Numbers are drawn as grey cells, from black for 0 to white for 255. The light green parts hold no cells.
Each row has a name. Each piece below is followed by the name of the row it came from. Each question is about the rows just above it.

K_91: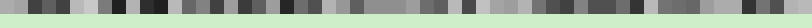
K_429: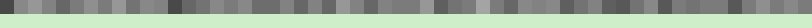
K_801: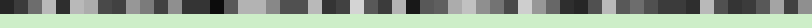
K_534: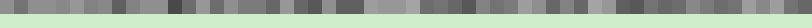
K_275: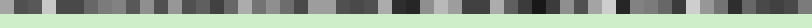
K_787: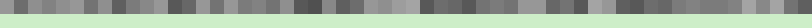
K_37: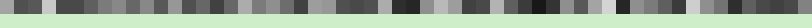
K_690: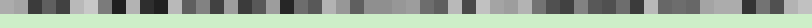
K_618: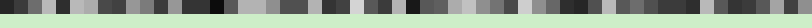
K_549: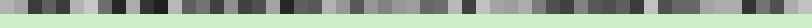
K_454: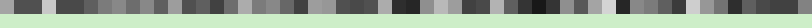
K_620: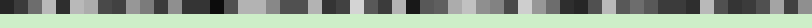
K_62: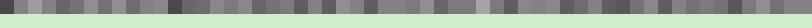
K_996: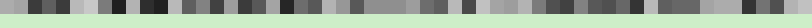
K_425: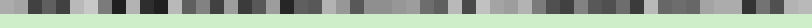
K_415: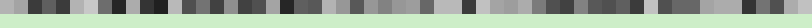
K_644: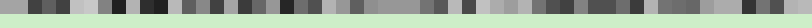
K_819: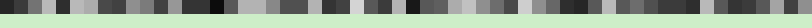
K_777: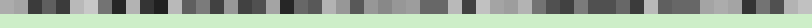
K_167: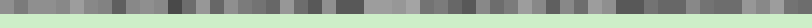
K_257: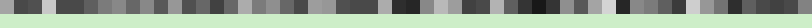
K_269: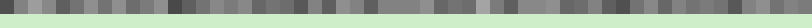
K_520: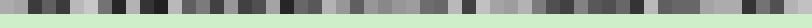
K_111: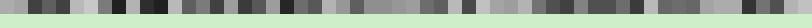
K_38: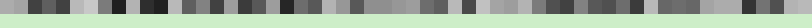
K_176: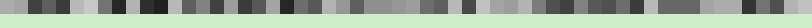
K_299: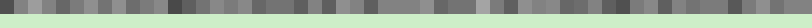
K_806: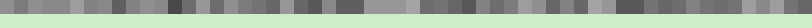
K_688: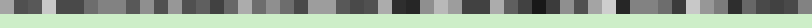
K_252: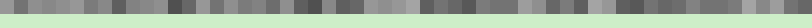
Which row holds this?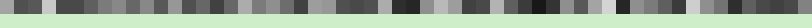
K_37
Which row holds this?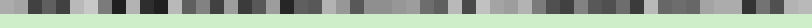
K_425
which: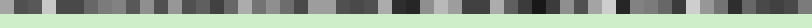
K_275
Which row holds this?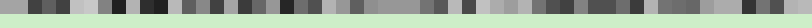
K_644

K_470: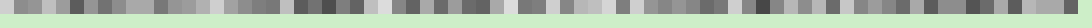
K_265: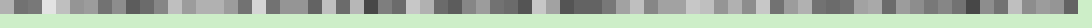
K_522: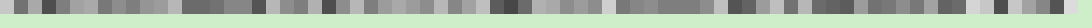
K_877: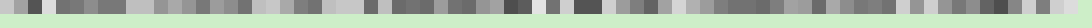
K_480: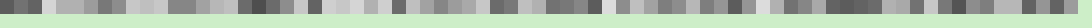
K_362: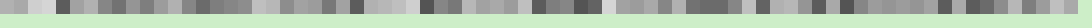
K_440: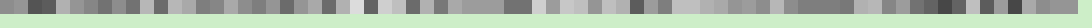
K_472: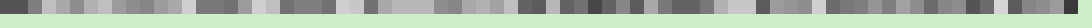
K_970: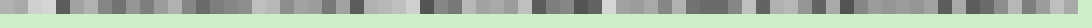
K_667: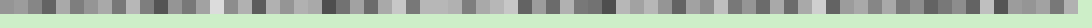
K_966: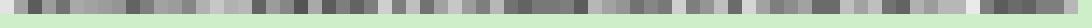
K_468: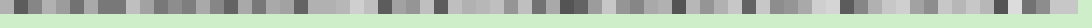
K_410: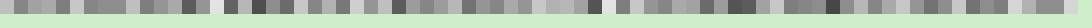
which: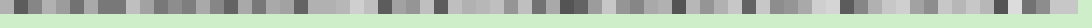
K_468
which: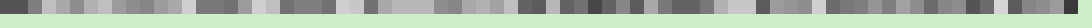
K_472
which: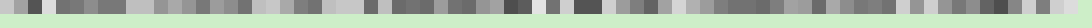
K_877
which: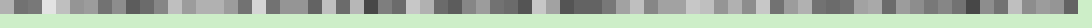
K_265

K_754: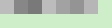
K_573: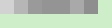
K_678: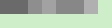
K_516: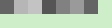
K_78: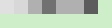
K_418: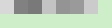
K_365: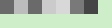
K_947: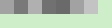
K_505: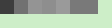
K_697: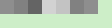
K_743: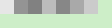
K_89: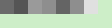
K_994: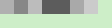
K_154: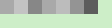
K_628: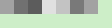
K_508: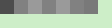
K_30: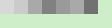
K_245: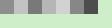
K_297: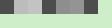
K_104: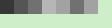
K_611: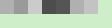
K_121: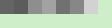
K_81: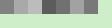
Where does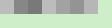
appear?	K_754
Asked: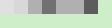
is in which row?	K_78
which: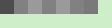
K_508
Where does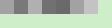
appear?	K_947
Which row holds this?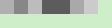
K_994
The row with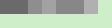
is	K_678

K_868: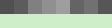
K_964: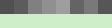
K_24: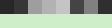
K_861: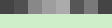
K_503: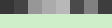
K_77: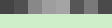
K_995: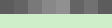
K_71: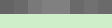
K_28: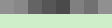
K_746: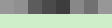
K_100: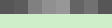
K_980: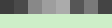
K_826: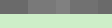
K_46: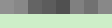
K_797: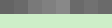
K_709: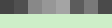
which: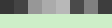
K_503
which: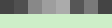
K_861
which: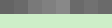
K_797
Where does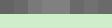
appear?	K_71
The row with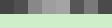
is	K_77
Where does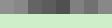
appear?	K_46

